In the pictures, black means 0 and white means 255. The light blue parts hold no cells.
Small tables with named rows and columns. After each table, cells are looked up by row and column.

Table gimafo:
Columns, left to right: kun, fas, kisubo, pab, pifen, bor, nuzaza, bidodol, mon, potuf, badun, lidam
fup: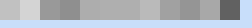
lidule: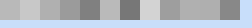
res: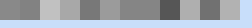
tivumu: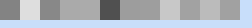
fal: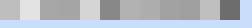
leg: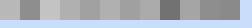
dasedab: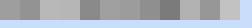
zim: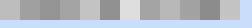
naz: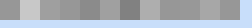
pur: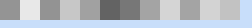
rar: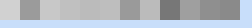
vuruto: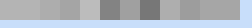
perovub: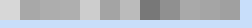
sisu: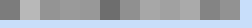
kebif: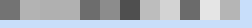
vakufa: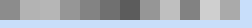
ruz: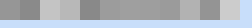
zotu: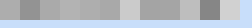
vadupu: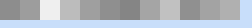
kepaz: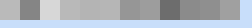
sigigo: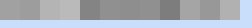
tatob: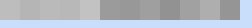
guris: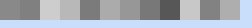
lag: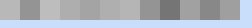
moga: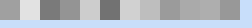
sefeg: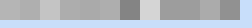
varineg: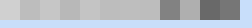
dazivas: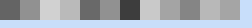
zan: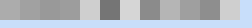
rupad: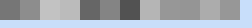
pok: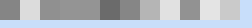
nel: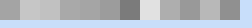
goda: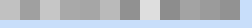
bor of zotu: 169
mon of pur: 213
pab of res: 168
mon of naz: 151
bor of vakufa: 112
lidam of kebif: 181
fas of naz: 200
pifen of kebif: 109
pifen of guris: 123
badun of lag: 136
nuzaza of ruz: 159
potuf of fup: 149
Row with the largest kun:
perovub

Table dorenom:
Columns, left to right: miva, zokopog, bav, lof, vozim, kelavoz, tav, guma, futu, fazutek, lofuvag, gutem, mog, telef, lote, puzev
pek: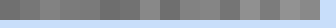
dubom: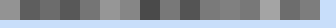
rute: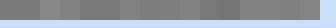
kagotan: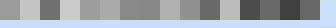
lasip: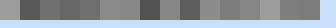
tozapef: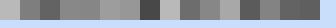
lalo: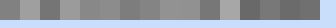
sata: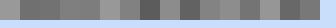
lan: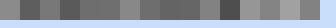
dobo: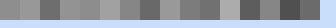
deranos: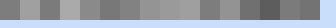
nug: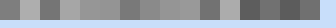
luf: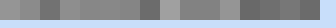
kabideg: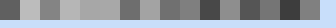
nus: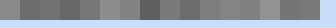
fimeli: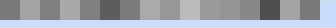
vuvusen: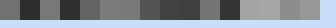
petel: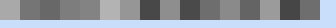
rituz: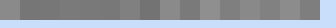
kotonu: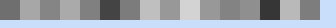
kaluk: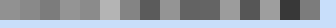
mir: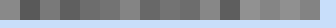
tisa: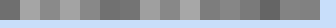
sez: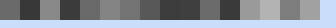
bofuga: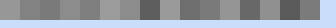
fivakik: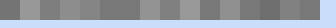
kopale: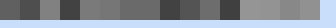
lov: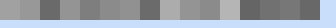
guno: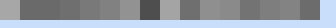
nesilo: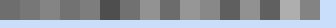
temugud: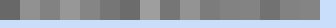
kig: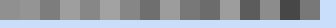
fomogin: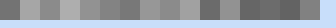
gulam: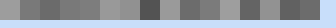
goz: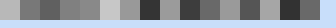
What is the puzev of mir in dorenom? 131
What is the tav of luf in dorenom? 133
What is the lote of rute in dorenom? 128
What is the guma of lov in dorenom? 107
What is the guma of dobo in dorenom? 105
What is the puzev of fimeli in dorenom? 122
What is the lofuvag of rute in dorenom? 120
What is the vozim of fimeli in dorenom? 128
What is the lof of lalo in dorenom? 155
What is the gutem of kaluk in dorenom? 156
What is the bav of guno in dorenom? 106
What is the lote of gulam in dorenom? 97
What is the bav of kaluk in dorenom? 124
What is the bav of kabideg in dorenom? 132
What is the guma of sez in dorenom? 88
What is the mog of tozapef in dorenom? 91

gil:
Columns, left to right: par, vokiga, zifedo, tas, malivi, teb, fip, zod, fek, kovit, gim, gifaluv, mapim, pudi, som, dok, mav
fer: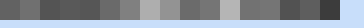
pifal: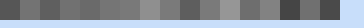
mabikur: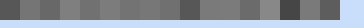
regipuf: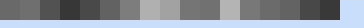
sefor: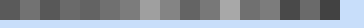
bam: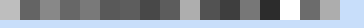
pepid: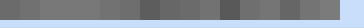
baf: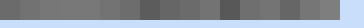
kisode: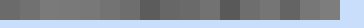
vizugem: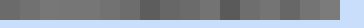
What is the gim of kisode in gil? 114
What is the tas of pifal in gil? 113
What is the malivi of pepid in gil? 120
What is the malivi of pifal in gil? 106
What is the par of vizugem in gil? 107
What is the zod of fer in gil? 174
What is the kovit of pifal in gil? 94
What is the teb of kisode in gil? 115
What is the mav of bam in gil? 173
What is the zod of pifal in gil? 143
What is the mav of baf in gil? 126
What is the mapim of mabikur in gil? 107
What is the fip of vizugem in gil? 109
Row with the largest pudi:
mabikur

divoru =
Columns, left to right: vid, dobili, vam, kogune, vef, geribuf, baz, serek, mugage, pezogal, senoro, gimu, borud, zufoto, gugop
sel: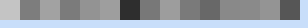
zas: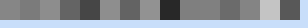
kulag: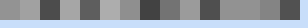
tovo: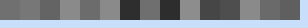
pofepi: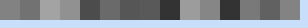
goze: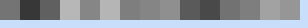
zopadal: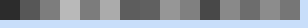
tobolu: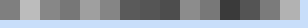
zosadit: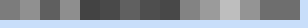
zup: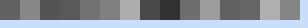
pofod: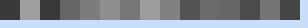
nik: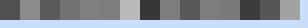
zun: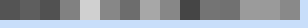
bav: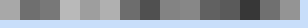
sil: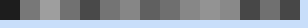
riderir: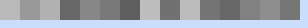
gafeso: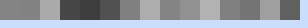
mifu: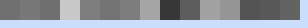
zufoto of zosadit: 110
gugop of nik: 162
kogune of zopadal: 185
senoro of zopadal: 72
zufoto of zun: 154
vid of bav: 168
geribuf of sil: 116
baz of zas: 99
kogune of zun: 129
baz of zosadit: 96
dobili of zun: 94
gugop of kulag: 81
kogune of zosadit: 142
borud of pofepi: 121
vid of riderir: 185
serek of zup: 73
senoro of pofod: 107
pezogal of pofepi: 156
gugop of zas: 88
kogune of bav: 185
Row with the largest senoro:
gafeso

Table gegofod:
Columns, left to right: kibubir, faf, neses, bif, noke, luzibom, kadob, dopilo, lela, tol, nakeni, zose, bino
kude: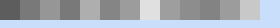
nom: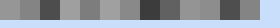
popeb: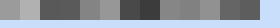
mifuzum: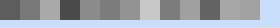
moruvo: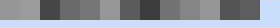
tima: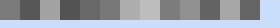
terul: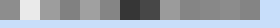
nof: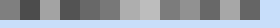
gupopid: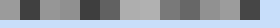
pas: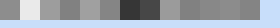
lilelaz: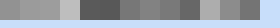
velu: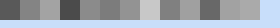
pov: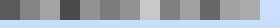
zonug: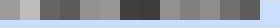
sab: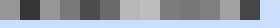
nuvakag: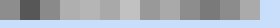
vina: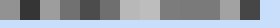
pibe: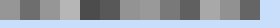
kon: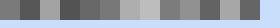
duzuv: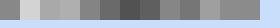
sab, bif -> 121
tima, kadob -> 174
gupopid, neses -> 150
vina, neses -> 157
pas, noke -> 160
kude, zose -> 156
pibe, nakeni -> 168

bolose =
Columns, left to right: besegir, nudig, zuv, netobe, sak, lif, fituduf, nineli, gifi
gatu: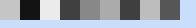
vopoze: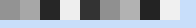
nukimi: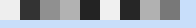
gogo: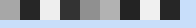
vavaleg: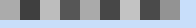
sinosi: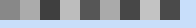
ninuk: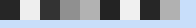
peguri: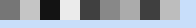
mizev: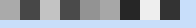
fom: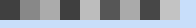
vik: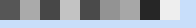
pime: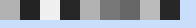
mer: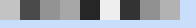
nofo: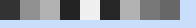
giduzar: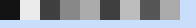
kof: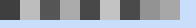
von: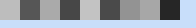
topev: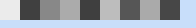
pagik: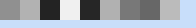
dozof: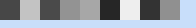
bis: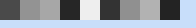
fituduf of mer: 51
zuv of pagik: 35
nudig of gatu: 19
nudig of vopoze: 167
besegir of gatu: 197
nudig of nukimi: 51
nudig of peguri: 197
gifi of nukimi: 120
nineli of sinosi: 195
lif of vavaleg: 71
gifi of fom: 195
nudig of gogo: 38
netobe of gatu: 64
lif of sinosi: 170
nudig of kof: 189

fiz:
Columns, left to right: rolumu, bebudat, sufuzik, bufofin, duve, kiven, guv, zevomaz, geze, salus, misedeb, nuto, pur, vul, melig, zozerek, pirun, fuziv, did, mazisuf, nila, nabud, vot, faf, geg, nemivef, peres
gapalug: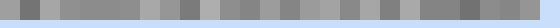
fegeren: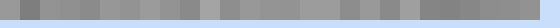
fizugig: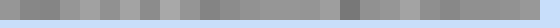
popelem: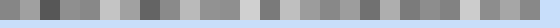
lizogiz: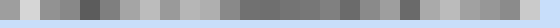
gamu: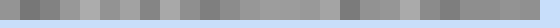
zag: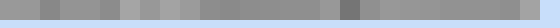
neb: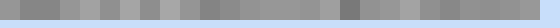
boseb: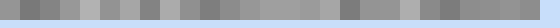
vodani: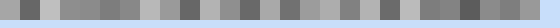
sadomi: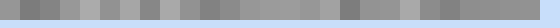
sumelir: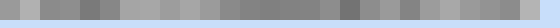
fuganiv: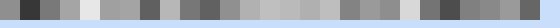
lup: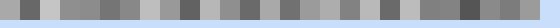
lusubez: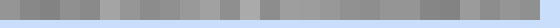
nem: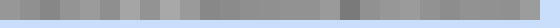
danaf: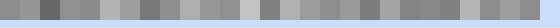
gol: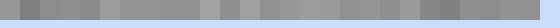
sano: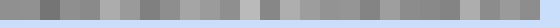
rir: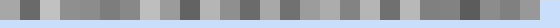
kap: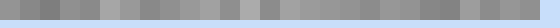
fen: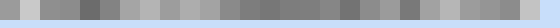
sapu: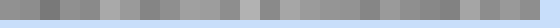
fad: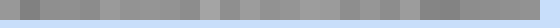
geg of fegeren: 141
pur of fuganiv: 177
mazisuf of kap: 151
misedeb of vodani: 179
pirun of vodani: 173
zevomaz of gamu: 133
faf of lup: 85
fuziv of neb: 121
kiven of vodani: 125
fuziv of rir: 131
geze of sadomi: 169
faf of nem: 146
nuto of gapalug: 142
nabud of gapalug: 132
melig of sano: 174

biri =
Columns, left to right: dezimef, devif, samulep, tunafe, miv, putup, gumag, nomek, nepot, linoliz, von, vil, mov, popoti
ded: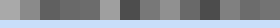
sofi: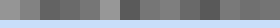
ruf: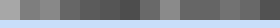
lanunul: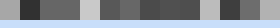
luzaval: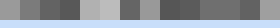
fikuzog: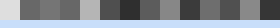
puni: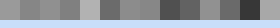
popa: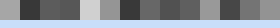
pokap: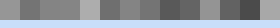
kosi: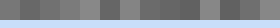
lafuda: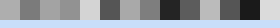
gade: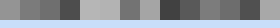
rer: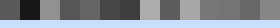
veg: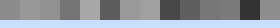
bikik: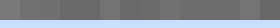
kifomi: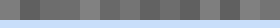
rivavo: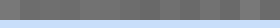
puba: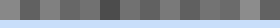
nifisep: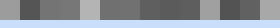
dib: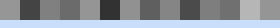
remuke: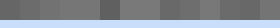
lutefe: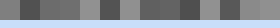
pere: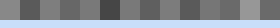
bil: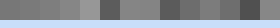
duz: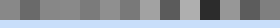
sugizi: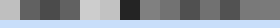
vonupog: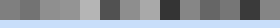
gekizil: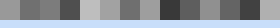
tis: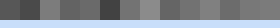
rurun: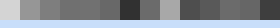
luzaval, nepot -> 86
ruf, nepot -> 138
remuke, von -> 120
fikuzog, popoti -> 54
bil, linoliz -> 109
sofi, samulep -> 99
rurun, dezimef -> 212
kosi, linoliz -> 97
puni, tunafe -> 128
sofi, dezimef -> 149
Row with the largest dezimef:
fikuzog

